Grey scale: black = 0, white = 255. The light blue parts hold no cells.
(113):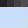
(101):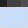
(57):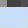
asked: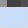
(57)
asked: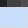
(101)
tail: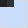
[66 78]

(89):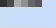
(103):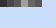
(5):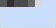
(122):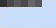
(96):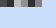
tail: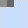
[88]
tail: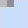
[ 48 130]
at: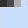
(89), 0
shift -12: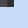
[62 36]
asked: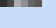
(89)
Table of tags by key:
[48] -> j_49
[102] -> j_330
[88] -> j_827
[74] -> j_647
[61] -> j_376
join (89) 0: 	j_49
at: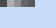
(89), 1

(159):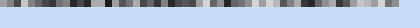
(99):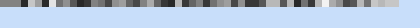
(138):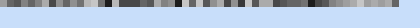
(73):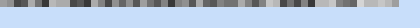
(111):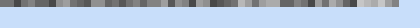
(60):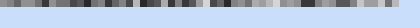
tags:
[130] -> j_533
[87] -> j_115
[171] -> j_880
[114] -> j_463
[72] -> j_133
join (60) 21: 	j_133
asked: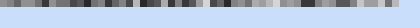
(60)

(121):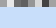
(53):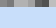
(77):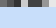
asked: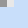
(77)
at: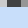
(77), 3
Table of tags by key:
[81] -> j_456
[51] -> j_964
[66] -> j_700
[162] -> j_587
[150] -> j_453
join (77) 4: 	j_700
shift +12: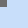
[122]
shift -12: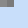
[125 110]
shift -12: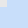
[220]

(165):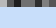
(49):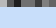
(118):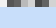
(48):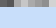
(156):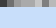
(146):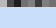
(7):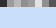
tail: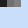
[ 60 127 112]
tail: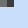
[127  99]
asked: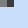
(146)
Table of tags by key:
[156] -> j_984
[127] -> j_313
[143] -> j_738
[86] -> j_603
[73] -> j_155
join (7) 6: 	j_738
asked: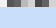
(118)

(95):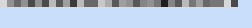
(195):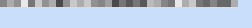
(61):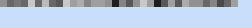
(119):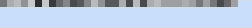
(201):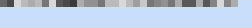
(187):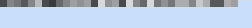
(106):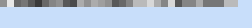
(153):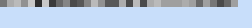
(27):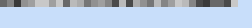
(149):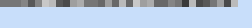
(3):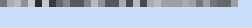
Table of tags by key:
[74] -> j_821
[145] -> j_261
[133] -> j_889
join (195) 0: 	j_889
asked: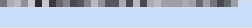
(153)

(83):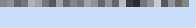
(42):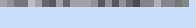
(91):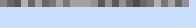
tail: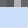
[162 103 118 162 118 162 162 162 146  88 146  88 146 103  75 103 118 177
 118 162 103 146]
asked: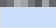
(83)
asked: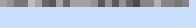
(42)
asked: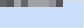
(42)
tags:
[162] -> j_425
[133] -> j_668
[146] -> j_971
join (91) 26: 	j_971

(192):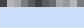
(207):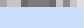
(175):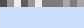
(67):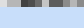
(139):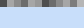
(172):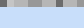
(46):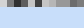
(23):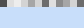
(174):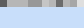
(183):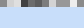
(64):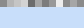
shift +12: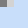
[136 223]
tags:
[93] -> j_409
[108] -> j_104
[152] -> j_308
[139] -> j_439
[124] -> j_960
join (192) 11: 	j_960
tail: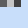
[197 182 152 152 108 124]
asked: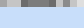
(207)
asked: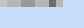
(172)
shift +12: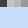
[ 77 209 194 164]
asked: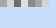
(23)

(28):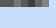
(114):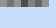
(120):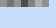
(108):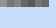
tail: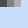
[146]
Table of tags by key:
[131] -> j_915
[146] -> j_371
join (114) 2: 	j_371
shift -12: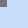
[105]
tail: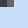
[131]
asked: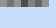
(114)

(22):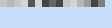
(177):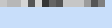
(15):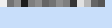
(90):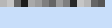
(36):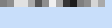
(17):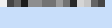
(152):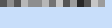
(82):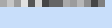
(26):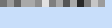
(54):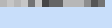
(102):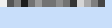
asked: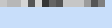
(177)
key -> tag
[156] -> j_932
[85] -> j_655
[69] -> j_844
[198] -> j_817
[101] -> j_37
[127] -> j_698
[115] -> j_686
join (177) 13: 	j_655
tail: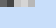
[156  69 127]

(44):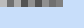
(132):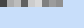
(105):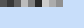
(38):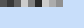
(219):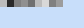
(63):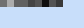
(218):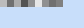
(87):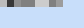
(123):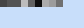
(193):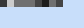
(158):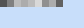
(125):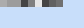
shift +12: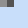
[156  95]
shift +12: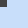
[80]

